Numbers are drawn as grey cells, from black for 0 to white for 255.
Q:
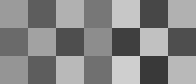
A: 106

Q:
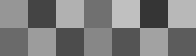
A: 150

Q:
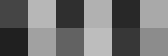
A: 69

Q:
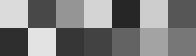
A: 219

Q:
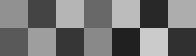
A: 145

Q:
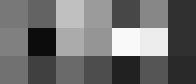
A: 128

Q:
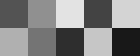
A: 83

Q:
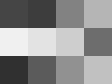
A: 240

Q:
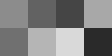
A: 140

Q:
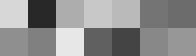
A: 215
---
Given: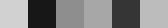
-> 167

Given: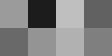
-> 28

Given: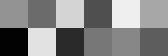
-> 79

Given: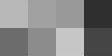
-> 161

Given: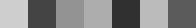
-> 48

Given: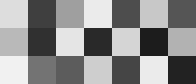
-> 77

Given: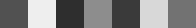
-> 58
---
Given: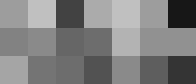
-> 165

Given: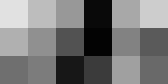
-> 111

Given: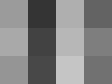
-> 149

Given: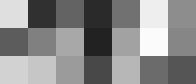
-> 210

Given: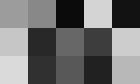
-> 218

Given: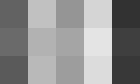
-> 90

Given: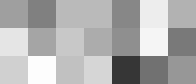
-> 208

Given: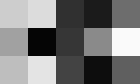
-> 190

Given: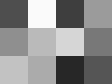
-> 194

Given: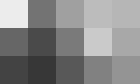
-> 67
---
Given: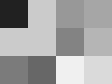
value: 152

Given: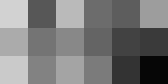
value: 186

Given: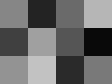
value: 106

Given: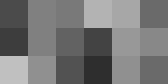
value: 121

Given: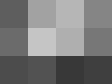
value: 182

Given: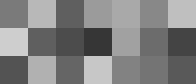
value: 95

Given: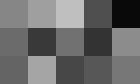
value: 191

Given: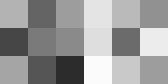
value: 157

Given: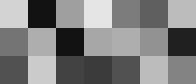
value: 159

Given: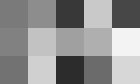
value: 56
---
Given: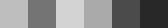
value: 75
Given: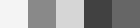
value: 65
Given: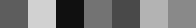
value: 179
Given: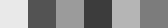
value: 181
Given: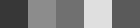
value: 223
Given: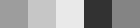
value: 50
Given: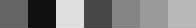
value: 155
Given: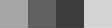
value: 60
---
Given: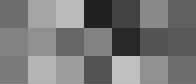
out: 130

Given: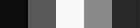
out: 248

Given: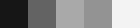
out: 169

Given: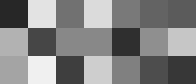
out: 136

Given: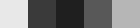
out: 31

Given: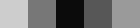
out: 11

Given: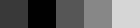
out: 86
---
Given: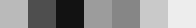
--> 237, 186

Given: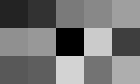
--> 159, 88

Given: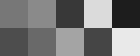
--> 29, 77

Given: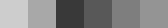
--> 148, 205

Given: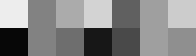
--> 204, 7

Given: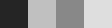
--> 222, 37
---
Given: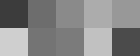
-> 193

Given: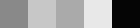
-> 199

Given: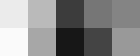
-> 235

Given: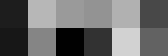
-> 183

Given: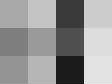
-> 220

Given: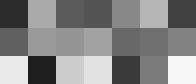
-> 233
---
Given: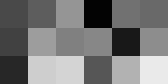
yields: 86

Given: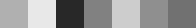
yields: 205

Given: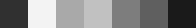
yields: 125

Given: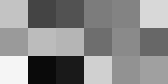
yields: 208

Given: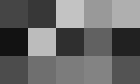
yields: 124

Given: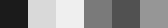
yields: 122

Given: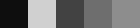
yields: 66

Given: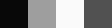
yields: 158

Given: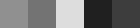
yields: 221
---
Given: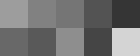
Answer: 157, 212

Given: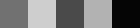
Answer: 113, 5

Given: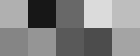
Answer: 176, 164

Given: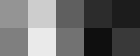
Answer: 148, 57

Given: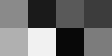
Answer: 138, 124

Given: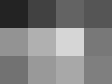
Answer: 35, 127

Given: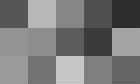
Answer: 86, 100

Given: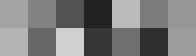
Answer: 163, 157

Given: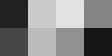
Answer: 33, 21
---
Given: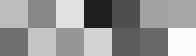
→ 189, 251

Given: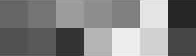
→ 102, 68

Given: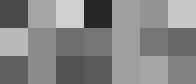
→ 74, 131

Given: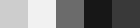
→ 205, 57

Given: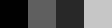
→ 1, 198

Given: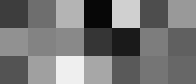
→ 61, 103

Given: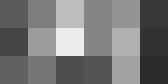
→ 90, 43
